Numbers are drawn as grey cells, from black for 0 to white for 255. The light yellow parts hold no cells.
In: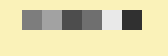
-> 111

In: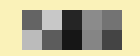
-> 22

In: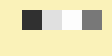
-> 224

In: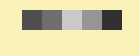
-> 201

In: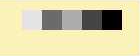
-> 172

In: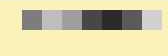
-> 43
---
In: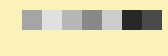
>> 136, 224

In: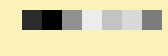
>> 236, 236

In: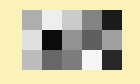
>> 146, 246

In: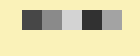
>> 211, 211

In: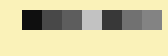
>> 194, 194

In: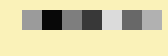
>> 56, 219
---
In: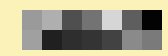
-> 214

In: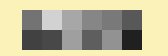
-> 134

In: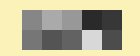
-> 152

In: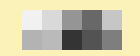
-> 149

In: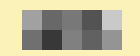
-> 120

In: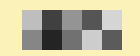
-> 148

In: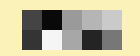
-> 154

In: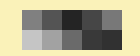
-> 36

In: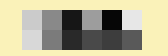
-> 157
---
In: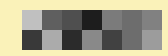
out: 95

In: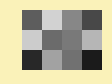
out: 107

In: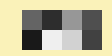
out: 45

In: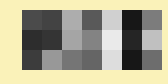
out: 52

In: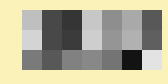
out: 72

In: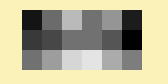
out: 71
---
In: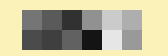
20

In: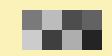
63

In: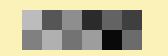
157

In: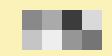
238

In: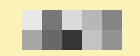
54

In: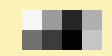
60

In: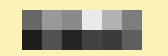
66

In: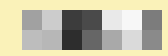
169
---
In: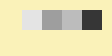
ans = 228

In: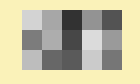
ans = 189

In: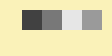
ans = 65

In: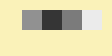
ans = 145

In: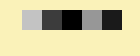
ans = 195

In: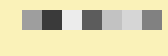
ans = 158

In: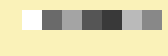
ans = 255

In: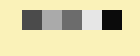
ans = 75

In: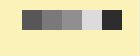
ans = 87

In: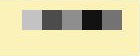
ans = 195
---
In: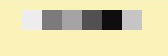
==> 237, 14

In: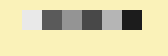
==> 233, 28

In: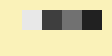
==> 232, 33

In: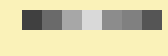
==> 217, 64

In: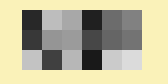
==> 219, 25

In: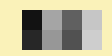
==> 206, 18

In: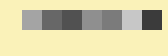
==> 199, 59

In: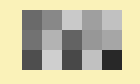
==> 207, 40
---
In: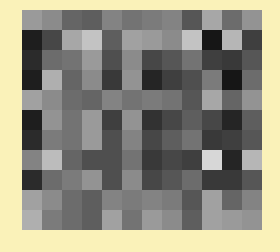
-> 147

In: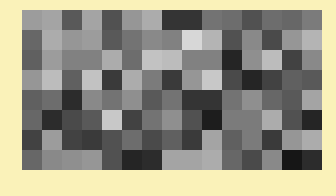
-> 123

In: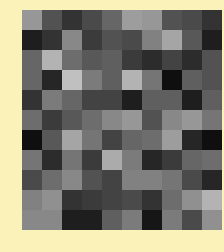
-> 51

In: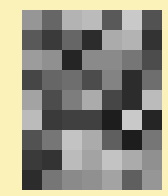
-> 82

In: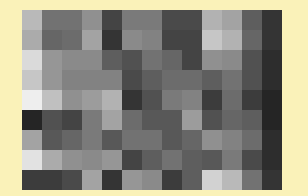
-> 52

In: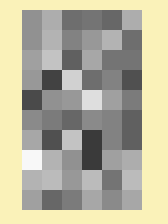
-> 173

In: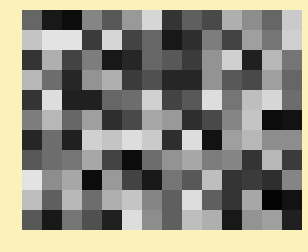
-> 202

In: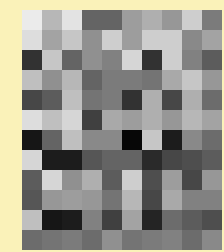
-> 123

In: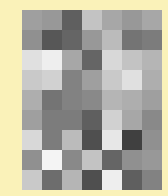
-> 167
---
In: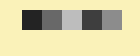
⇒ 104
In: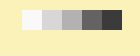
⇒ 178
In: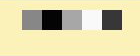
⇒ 135
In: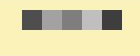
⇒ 126
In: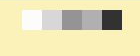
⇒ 176
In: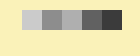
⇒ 141
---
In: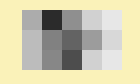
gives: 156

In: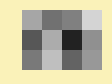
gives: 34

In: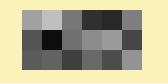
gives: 155

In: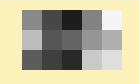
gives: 149

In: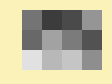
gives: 123

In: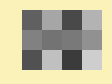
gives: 121

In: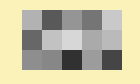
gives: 170

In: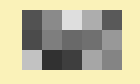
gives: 112

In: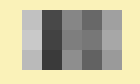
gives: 119
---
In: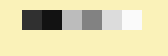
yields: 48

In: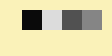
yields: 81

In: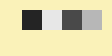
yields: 73

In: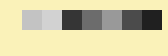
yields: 53

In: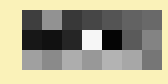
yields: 17

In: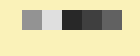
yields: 63
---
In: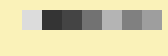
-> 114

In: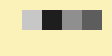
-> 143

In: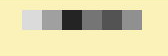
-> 117

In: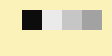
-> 198

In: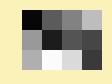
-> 58

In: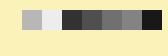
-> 79

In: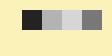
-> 179

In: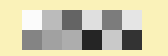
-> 100
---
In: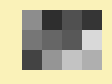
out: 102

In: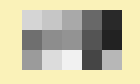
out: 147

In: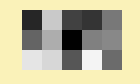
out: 1

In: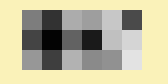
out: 26

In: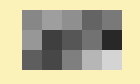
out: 86

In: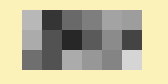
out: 90
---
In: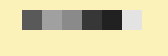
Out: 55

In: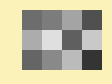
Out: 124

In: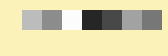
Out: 72

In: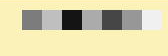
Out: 70

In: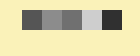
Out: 112

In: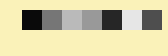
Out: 38
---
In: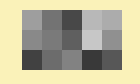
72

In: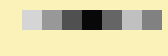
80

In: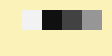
66

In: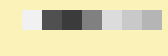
59

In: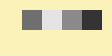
138

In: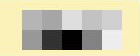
222

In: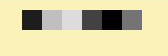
220
